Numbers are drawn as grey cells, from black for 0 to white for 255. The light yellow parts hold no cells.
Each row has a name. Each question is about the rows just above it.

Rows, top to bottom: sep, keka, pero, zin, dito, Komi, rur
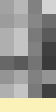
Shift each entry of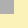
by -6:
[169]
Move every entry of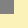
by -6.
[123]
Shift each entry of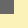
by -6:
[97]
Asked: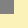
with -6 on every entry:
[123]
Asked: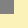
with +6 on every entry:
[135]

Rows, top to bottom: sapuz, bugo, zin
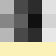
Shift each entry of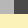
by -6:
[177  67]
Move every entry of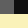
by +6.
[101  22]
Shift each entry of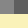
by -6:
[128  89]
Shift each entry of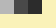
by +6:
[189  79  50]
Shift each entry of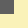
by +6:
[101]

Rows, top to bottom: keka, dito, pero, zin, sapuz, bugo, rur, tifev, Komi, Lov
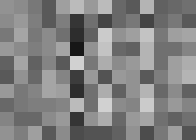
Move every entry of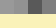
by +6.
[159 152  95 132]
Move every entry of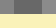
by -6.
[126  98  98 133]
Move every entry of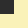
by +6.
[51]

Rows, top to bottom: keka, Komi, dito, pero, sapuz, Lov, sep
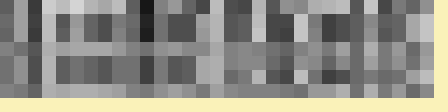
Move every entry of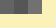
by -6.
[ 94  80 107]
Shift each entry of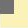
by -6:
[107]
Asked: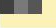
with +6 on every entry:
[ 70 127  92]
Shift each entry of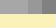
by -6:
[161 161 146 123]
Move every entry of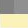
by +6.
[135 150]

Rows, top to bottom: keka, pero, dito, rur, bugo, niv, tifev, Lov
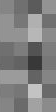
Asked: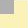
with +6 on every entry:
[182]
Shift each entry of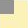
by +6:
[153]
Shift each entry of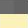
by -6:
[100  93]
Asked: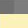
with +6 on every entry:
[118 131]
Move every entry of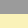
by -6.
[149 149]
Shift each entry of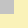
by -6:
[189]

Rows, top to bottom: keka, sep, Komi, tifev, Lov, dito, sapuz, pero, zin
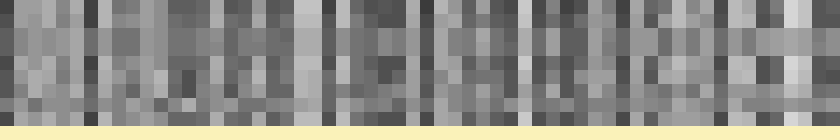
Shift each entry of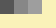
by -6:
[ 80 129 152]
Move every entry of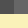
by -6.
[74 96]

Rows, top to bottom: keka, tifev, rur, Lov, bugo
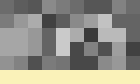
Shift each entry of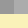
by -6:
[146 166]
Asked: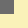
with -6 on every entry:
[102]

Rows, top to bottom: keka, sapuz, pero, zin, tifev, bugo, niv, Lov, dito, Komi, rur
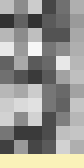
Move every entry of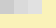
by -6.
[198 212 219]
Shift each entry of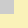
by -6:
[198]
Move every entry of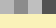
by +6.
[189 146 197  89]
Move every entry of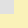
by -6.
[219]

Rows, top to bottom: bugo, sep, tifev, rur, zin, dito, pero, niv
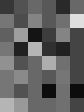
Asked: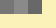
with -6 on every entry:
[112 132  98]
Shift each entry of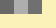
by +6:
[110 180 118]
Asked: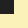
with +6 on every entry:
[39]
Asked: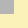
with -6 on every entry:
[175]
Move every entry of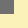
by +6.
[118]

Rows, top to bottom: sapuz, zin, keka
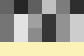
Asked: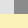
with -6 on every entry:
[220 133]
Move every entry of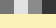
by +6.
[123 232 145  60]

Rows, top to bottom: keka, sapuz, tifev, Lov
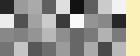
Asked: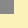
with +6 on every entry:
[142]
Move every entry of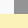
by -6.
[243 142]
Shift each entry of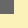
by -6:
[97]
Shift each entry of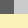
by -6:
[ 89 197]
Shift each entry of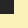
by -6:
[32]

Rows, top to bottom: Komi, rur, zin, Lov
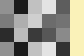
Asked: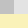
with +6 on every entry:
[199 233]
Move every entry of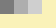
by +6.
[129 180 213]
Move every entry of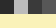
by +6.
[ 49 193  64  93]

